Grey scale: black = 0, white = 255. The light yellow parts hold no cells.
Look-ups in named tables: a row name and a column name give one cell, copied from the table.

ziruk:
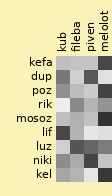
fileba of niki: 170
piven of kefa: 196
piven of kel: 228
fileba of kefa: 195
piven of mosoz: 194
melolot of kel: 56
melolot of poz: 67
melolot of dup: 224
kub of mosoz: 190
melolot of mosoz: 50
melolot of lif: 223
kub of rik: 238
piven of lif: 230
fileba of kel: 179
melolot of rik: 148
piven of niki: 69

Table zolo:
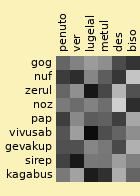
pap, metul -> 97
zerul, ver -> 144
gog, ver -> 130
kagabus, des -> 173
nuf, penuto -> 60
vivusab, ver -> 158
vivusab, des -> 100

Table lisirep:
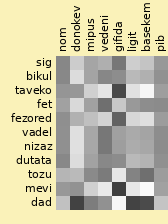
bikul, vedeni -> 135
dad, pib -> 196
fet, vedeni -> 111
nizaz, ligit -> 172
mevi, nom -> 152
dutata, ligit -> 185
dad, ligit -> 67
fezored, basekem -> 223
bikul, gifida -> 141
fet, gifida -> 200
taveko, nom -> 149
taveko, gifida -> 73
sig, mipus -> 165
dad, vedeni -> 145
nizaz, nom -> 144
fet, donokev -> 217
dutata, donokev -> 220
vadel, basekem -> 164

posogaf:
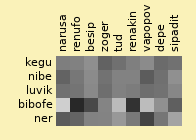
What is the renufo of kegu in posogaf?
129
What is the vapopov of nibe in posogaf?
92
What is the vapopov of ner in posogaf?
67
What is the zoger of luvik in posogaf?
110
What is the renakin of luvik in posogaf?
124
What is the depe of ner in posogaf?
118
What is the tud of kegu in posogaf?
112

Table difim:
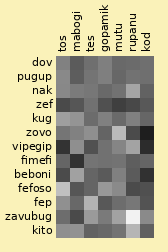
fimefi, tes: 116
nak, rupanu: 165
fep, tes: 179
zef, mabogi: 86
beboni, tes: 101
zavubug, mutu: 162
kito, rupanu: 181
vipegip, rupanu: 163
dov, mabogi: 91
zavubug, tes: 154
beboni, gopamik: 90
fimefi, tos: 101
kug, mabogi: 148
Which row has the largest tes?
fep

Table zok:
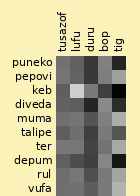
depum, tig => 22
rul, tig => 164
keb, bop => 63
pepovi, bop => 126
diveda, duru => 37
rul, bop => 121
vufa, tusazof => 111
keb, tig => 4
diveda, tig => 44
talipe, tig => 85
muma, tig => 172
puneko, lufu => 97
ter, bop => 114
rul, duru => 79
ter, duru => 67
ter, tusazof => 120

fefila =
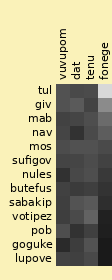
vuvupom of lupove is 66
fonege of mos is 74
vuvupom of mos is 76
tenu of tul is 75
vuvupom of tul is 82
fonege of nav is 93
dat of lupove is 64
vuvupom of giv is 82
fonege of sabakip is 46
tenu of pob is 64
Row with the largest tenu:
votipez

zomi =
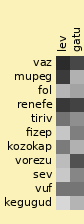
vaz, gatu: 71
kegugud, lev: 215
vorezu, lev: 188
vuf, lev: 116
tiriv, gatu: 143
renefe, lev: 56
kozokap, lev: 123
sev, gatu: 134

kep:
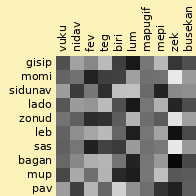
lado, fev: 149
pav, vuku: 157
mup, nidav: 169
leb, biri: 101
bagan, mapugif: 118
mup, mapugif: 119
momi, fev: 34
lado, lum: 25
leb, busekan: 73
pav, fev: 180
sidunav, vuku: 157

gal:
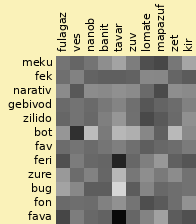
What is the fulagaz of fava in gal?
70
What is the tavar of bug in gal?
214
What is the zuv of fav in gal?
111
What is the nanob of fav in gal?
107
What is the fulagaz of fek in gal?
111
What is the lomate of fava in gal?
131
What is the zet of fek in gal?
101
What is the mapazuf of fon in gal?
90
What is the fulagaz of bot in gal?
150
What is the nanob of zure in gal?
130
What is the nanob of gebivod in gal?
106
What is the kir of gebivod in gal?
129
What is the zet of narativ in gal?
142

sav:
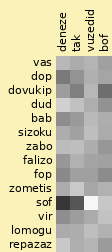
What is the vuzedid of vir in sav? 171
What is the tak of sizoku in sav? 161
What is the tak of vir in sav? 157
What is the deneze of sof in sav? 54
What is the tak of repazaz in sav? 174
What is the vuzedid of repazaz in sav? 181
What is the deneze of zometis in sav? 172
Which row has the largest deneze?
dud

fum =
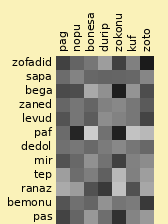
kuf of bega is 148
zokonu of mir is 64
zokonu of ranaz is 193
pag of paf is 107
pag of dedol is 112
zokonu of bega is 30
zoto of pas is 153
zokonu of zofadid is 65
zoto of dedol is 104
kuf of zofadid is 128

